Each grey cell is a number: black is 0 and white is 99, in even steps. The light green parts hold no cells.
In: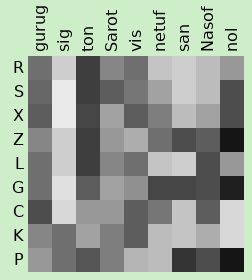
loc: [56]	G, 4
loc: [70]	P, 4
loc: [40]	S, 0
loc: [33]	P, 2
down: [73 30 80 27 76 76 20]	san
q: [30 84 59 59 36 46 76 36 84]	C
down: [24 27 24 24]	ton

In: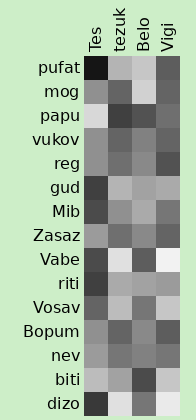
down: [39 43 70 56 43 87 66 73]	tezuk
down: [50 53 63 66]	Belo
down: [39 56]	Tes

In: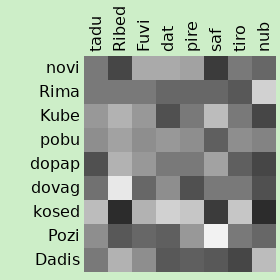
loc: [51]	pobu, 7
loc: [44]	dovag, 0
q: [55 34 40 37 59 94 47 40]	Pozi
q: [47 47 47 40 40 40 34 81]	Rima

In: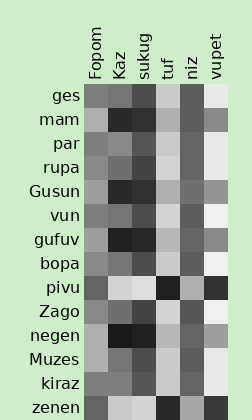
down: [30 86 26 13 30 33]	sukug
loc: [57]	Gusun, 5
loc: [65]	zenen, 4

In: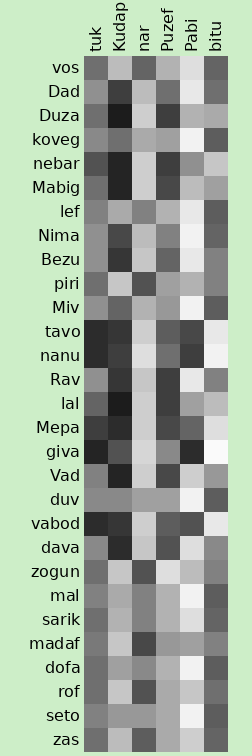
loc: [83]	giva, 2
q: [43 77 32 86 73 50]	zogun
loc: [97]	giva, 5
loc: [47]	madaf, 0
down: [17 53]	tuk

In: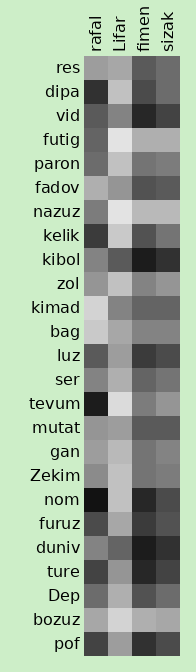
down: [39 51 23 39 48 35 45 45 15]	fimen
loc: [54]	Zekim, 0
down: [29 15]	fimen
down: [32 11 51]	fimen
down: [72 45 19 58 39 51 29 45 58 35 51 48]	sizak
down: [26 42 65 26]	rafal
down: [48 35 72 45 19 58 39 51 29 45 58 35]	sizak

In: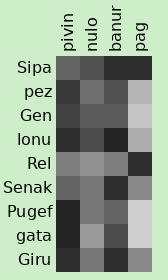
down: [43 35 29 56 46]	nulo
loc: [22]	pez, 0
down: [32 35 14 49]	banur
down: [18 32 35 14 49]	banur
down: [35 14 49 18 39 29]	banur
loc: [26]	Gen, 0
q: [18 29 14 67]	lonu

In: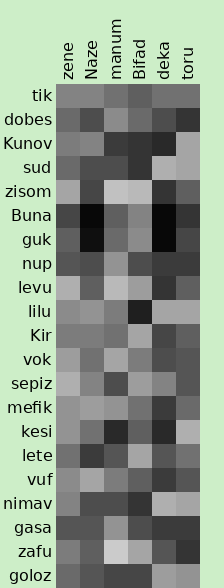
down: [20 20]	Bifad
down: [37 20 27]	toru
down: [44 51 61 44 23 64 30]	Naze
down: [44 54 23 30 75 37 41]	manum

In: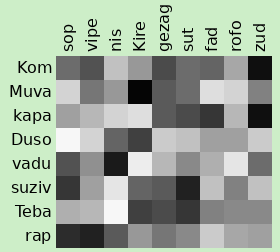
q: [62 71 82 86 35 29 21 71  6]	kapa
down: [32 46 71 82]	vipe
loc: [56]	vadu, 1
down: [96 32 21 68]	sop
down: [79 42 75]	zud

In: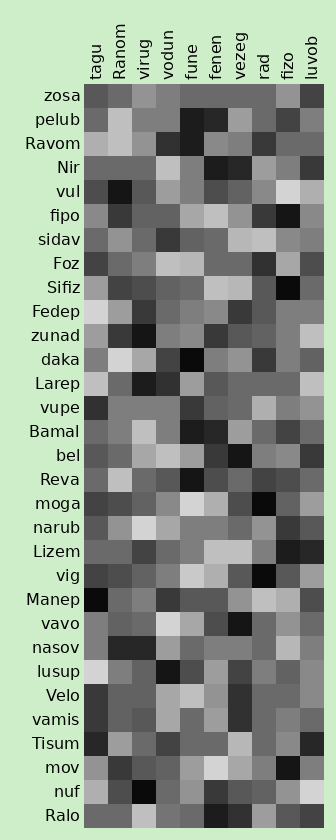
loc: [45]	Ralo, 3
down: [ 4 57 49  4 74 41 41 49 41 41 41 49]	rad
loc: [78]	vig, 4
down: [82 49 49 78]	fune

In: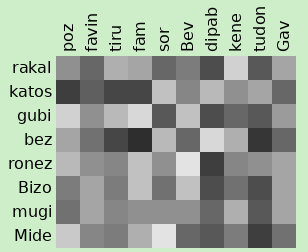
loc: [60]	gubi, 9
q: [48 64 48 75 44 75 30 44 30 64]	Bizo
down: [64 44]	Gav
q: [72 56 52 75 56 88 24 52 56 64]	ronez
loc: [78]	Mide, 0
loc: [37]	katos, 1
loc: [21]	bez, 8

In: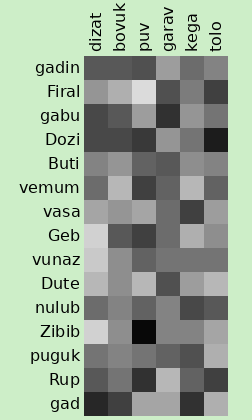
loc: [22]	Dozi, 2
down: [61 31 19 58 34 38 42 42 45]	garav
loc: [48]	Firal, 4

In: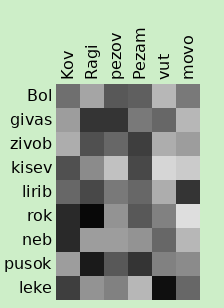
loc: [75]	kisev, 2
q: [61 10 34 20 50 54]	pusok
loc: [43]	Bol, 0
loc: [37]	Bol, 3
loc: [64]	Bol, 1

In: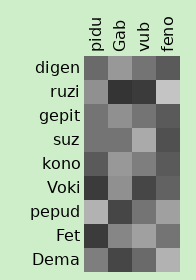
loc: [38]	Voki, 3
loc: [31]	suz, 3
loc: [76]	ruzi, 3
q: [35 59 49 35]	kono
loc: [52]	Fet, 1
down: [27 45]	vub

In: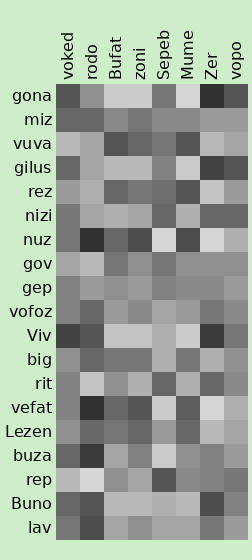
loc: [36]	vefat, 5
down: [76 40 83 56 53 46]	Zer
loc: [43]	rez, 4

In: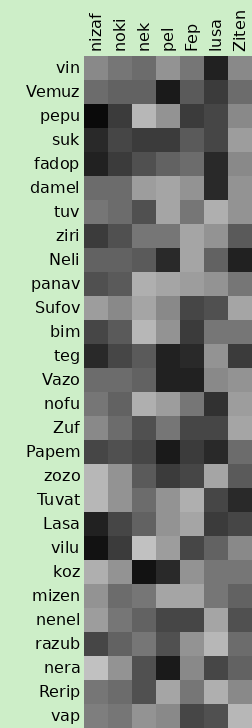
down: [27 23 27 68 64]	Fep
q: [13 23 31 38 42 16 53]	fadop
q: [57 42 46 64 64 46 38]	mizen
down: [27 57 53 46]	Fep
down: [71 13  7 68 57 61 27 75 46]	nizaf
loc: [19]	nofu, 5
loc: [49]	vap, 0

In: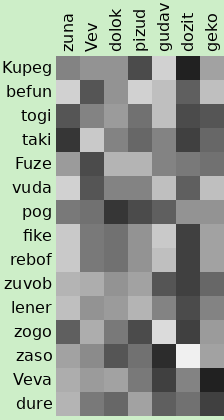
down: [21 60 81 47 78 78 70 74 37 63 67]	zuna
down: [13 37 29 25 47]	dozit
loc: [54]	zaso, 1

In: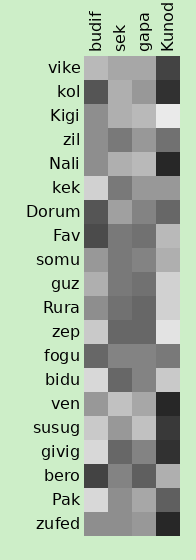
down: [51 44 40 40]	gapa
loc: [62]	Dorum, 1

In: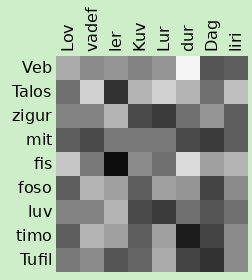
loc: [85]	fis, 5
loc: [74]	Talos, 7
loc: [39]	Tufil, 3
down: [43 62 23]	Lur
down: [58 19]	ler

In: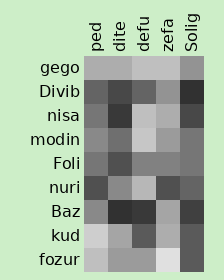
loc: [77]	modin, 2
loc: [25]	Baz, 4
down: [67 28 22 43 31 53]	dite

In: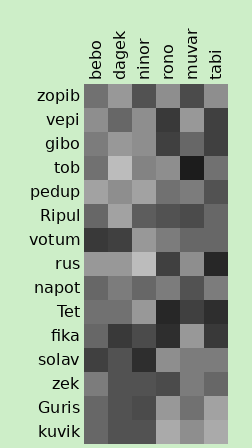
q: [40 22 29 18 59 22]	fika
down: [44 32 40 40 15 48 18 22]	tabi
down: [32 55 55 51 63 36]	ninor
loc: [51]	tob, 2
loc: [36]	Ripul, 2

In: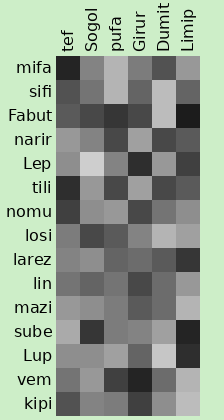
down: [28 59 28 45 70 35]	Dumit
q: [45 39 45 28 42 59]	lin
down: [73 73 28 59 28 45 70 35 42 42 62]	Dumit
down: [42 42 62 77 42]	Dumit
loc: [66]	sube, 0

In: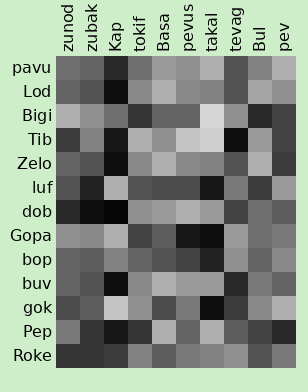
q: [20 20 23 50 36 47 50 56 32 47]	Roke
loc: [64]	Lod, 8
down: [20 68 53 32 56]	tokif
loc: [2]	dob, 2

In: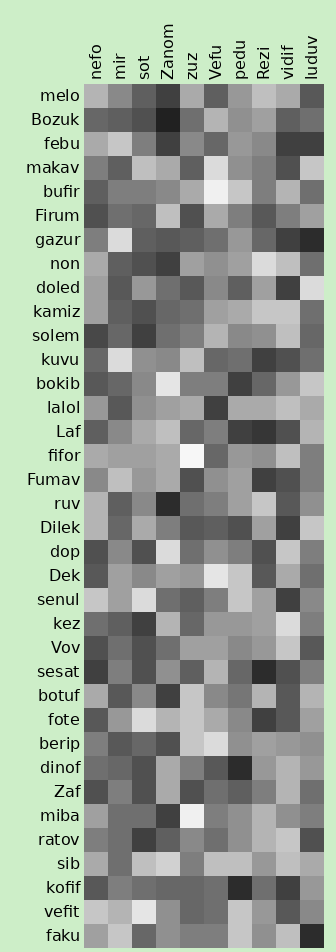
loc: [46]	botuf, 6
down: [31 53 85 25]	sot
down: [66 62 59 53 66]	sot
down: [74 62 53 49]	Rezi
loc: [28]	solem, 0
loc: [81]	sib, 3
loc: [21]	Laf, 7

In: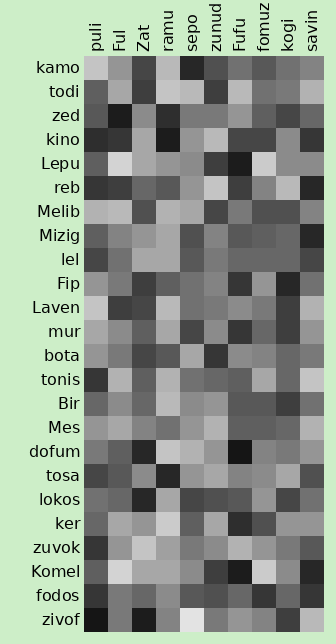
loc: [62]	zuvok, 3
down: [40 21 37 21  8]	puli

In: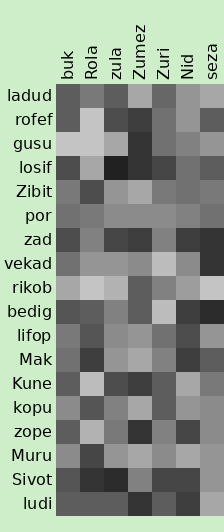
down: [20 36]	Rola
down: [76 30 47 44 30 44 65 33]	buk
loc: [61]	rikob, 5
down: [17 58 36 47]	seza
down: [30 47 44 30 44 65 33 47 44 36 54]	buk
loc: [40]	ladud, 4
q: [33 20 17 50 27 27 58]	Sivot

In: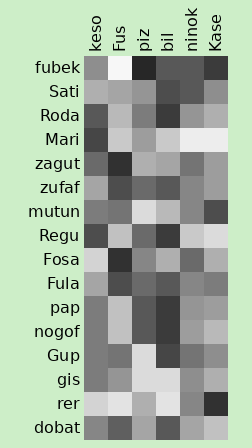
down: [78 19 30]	Fus
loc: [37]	dobat, 1

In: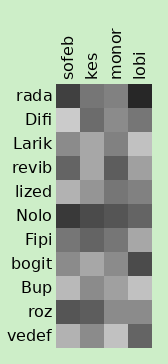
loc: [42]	Difi, 1
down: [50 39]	lobi
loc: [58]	lized, 1
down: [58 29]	kes
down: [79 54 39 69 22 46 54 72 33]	sofeb
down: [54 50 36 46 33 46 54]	monor

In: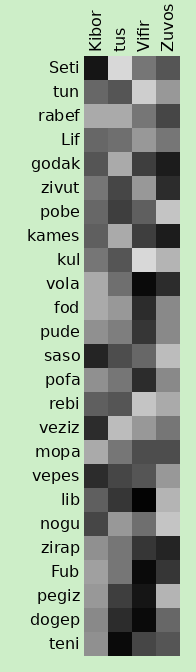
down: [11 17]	Zuvos
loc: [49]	pude, 1
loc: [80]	tun, 2
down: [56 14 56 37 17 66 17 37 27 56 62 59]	Kibor
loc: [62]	Fub, 0

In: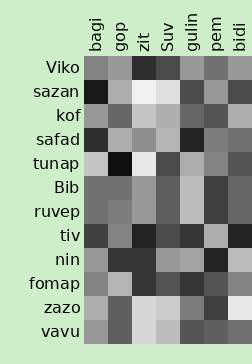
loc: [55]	safad, 2
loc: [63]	nin, 4

